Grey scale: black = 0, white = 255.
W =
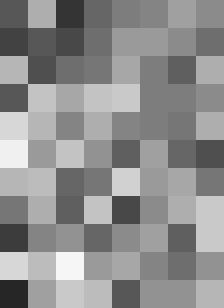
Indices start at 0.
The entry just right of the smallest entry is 160
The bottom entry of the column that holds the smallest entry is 38
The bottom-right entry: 182
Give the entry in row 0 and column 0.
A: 87
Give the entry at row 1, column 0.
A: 66
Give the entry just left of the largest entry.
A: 188
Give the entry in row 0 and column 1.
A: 174
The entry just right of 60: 132
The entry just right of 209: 154
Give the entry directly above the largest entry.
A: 146
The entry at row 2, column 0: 182
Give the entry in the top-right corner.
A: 139
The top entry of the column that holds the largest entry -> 52
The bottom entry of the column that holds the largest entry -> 201
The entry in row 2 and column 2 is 110
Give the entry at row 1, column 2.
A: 72

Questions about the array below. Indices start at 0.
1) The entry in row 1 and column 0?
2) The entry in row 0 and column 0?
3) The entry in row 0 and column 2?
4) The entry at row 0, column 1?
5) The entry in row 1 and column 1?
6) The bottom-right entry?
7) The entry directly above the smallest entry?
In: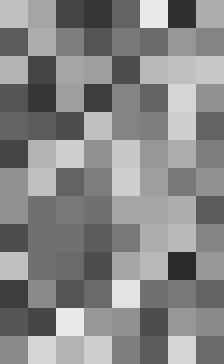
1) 92
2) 192
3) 69
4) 165
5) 173
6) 106
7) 185

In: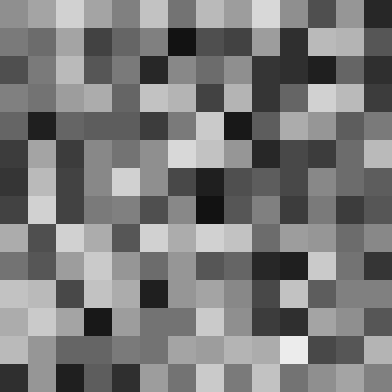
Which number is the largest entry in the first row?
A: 216
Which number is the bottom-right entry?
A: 128
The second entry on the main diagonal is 108
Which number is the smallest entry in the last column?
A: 39
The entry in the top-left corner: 143
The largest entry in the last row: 202
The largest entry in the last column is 186
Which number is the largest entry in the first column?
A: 194
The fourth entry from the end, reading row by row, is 115
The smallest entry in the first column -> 47
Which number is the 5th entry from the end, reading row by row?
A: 194
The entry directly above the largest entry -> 47
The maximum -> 236
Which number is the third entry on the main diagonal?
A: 186
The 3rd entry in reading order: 209
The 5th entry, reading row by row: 128
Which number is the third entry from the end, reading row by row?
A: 143
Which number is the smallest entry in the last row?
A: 31
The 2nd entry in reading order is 164
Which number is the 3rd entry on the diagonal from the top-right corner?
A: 31
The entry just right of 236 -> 72
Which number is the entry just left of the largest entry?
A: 172

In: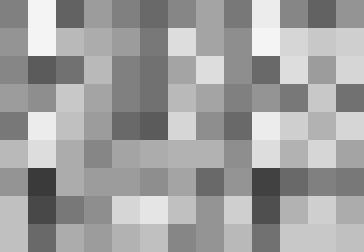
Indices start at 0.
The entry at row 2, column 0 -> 134
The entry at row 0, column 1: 244
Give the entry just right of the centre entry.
142
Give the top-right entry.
148
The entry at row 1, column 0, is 148
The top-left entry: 128
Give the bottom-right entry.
192
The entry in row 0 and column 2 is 98
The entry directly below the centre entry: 178
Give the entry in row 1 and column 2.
185
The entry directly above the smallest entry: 221
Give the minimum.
58
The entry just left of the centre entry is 91
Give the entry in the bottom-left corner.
192
